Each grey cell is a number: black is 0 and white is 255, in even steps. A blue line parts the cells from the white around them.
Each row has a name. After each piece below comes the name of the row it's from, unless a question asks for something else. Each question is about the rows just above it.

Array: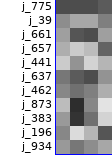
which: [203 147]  j_441
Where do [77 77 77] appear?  j_775
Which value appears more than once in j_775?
[77]
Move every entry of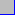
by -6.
[182]

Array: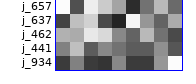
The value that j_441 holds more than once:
[92]
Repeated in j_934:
[59]
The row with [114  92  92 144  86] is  j_441
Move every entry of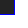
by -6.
[30]

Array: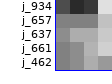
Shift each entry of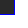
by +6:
[48]
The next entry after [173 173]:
[201]
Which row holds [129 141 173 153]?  j_462
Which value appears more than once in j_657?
[129]

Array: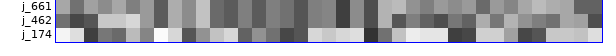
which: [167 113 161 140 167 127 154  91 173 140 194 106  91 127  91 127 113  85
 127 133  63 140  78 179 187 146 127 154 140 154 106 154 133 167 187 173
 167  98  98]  j_661
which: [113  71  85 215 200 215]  j_174
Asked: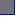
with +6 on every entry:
[119]
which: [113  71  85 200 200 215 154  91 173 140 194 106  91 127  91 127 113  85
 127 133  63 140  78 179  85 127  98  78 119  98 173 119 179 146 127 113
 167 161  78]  j_462
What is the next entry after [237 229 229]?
[63]
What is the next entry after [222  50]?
[113]

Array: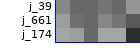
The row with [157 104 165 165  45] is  j_174
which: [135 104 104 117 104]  j_39
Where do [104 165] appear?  j_174
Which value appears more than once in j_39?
[104]
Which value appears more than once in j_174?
[165]
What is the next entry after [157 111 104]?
[135]
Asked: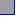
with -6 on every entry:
[151]

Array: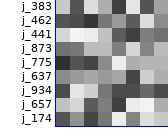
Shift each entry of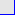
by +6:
[235]
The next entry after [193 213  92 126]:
[63]
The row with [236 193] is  j_441
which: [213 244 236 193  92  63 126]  j_441
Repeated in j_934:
[76]
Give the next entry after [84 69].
[139]

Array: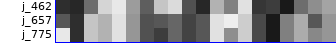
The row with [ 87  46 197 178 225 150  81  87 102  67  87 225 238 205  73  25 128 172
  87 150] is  j_657
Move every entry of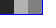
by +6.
[ 45 184 134]
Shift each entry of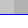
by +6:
[203 184]
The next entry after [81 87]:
[102]
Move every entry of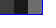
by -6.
[ 55  19 103]

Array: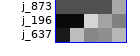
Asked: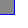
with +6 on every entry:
[141]
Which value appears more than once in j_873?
[80]
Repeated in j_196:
[10]
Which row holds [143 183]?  j_637
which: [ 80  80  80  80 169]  j_873

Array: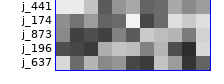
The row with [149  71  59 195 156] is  j_637
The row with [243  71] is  j_174
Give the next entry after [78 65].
[130]

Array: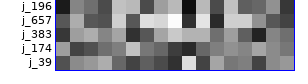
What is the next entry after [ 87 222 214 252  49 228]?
[42]
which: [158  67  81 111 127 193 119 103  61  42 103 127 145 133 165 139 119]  j_174
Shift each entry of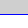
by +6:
[213 213]
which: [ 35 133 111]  j_383
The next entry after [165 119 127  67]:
[139]
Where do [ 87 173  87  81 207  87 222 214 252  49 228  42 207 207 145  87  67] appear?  j_657

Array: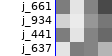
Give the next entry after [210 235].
[151]
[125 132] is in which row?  j_637
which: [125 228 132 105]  j_441

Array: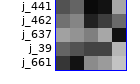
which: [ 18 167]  j_441
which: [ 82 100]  j_441
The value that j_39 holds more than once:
[67]

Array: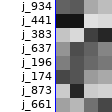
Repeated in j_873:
[203]
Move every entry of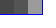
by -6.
[ 65  78 149]

